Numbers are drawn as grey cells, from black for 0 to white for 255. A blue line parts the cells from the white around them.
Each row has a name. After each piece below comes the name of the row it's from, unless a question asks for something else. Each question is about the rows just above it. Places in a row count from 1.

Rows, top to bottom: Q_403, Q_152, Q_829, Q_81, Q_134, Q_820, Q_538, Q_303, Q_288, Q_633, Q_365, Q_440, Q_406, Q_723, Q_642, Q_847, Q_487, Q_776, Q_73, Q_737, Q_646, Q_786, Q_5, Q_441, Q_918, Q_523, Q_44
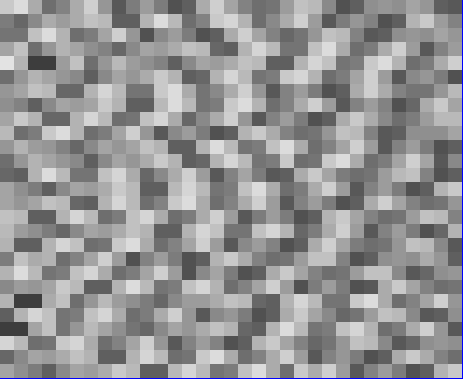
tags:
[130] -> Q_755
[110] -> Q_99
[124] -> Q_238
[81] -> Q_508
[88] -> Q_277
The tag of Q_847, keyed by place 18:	Q_277
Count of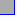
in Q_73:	3
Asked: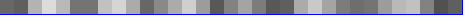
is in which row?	Q_406

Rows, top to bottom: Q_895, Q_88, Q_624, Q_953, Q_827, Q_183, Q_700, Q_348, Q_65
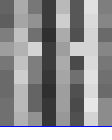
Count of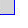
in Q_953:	3
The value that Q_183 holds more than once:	[112]

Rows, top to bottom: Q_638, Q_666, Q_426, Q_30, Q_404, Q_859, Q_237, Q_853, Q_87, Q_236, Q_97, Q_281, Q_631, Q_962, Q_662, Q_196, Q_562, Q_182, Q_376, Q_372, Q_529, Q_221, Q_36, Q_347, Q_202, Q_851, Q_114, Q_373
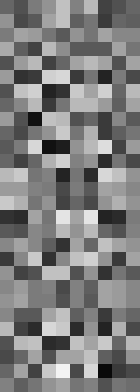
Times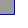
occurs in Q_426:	1
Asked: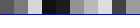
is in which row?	Q_97
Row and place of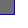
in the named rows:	Q_373, 10
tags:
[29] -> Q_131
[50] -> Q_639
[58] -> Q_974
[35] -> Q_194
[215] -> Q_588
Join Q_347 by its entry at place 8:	Q_194
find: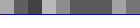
Q_30
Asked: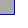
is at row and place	Q_30, 1
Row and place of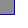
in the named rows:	Q_30, 5

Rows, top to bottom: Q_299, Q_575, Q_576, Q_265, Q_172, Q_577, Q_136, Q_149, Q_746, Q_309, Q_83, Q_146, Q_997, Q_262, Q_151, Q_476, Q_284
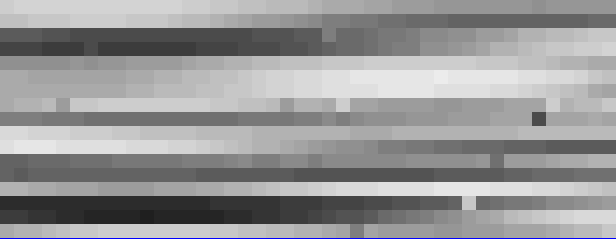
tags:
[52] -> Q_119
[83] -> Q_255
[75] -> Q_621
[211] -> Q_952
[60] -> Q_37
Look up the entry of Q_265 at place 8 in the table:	Q_37
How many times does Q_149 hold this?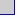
10
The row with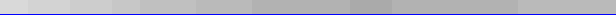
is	Q_309
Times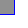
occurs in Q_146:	5
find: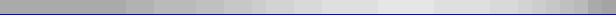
Q_136
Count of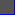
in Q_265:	2
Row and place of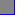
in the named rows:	Q_146, 17

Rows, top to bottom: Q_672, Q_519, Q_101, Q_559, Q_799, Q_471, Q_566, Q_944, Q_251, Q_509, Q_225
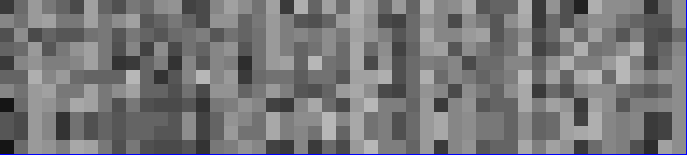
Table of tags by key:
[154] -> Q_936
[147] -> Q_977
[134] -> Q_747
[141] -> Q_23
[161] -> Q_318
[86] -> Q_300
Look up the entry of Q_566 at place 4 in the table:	Q_318
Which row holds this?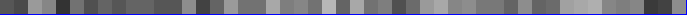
Q_509
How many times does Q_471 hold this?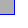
3
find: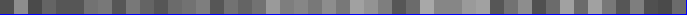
Q_101
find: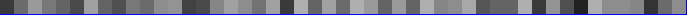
Q_672
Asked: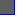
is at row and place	Q_471, 22

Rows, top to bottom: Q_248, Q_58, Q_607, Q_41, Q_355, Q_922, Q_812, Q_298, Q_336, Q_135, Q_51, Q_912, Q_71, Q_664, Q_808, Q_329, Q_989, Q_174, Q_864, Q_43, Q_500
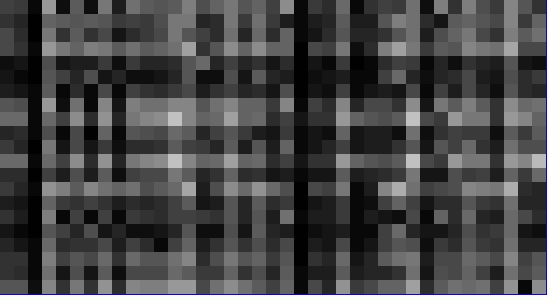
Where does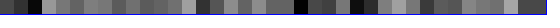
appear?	Q_41
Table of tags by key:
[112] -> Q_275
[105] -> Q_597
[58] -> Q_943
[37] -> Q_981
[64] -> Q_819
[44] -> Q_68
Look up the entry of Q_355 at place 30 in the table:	Q_943
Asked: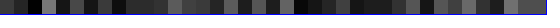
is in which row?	Q_51
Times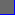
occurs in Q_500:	1

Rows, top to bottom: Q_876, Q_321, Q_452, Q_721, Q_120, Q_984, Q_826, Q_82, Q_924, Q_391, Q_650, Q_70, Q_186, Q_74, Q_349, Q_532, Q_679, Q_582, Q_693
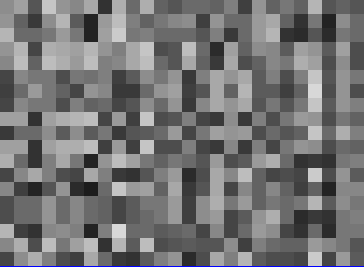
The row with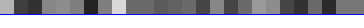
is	Q_679
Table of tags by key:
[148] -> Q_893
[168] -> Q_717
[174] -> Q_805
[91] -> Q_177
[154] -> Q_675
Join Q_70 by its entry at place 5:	Q_717
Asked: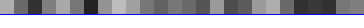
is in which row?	Q_70
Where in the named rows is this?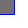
Q_984, 7

